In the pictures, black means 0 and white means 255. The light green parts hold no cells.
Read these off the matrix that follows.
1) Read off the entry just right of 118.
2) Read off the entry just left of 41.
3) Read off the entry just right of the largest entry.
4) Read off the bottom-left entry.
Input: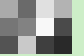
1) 130
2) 63
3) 74
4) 83

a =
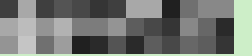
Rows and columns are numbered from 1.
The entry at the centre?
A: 148
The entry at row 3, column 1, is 148
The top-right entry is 136
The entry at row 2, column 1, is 168
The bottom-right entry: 53
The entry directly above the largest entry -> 188
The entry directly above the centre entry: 63
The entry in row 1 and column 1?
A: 63

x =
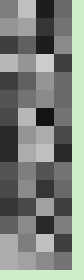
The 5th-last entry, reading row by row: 63
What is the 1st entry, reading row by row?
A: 126
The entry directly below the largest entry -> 149
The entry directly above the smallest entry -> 138
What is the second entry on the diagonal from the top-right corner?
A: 53
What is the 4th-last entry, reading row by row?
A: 172
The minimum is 19
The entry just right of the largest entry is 63
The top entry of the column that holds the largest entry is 29
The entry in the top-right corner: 105
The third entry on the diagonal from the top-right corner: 96
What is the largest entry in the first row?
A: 192
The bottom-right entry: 115
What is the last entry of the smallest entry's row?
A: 115

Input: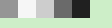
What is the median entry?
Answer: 149
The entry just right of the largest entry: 205

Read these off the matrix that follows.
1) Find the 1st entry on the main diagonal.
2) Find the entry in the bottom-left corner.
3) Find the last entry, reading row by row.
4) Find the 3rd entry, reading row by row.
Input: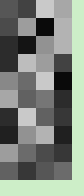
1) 86
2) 97
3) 107
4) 201

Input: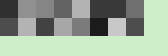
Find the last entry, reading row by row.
77
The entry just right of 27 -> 200
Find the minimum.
27
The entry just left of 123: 167
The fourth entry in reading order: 99

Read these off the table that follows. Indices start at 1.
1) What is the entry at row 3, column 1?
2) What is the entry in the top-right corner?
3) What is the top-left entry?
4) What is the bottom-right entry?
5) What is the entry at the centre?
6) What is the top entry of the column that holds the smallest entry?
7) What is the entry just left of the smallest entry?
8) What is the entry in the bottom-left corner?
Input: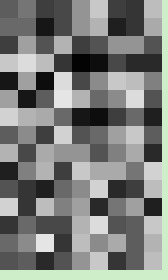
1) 62
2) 189
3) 93
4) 189
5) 83
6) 148
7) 53
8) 83

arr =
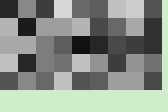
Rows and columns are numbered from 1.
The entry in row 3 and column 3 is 125
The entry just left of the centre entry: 93
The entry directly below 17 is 192
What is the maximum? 216
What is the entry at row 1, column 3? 61
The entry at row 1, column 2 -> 136
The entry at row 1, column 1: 38
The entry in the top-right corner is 83
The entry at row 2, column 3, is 158
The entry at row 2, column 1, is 180
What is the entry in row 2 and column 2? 27
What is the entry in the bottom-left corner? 83
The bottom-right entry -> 73

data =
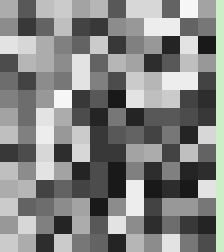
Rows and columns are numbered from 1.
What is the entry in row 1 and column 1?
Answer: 172
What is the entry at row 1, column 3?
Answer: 191
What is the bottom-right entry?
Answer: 76
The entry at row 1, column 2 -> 88
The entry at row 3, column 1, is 227
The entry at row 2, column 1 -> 140
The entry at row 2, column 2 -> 56
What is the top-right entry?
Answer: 163
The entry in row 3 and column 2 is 215

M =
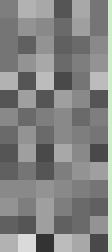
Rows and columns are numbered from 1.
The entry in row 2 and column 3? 137
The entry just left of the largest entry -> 178
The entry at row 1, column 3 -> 168
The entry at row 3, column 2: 96
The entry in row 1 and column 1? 126
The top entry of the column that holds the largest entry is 178
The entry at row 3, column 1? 117
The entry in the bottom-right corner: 73
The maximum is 218
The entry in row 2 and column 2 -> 147
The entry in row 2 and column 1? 117
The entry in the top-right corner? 117
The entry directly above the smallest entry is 159

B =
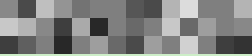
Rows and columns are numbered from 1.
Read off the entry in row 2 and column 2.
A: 180
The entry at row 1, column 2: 74
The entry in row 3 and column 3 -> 127
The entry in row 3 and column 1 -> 62
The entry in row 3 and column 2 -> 95
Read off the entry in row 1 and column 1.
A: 136
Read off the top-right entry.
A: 180
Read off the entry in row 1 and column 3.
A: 191
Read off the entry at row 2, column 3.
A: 136
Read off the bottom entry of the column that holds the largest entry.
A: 209
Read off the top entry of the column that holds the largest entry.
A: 220
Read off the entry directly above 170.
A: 115

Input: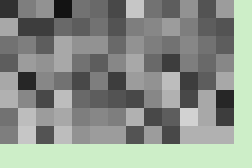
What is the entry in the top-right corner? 156
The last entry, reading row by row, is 177
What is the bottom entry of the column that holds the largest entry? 177
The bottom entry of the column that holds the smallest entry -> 189
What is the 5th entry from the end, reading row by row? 156
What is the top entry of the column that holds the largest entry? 146
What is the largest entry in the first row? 198
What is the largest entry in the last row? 198
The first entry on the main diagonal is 49
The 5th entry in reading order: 114
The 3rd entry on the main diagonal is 93
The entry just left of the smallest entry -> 146
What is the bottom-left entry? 126
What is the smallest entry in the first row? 19
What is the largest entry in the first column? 177
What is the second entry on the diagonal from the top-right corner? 93

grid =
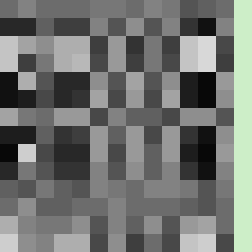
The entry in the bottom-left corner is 206
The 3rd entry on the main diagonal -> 142
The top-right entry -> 108
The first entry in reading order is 108
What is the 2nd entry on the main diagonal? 40
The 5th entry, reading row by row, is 108
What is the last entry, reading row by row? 72
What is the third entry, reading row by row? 108
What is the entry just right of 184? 72
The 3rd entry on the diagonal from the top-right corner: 196
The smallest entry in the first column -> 8
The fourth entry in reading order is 108
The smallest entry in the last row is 62
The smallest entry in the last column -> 62
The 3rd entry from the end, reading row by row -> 196
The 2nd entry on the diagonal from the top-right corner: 17

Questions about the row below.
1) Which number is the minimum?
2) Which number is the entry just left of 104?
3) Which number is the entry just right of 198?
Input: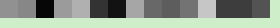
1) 6
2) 166
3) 61
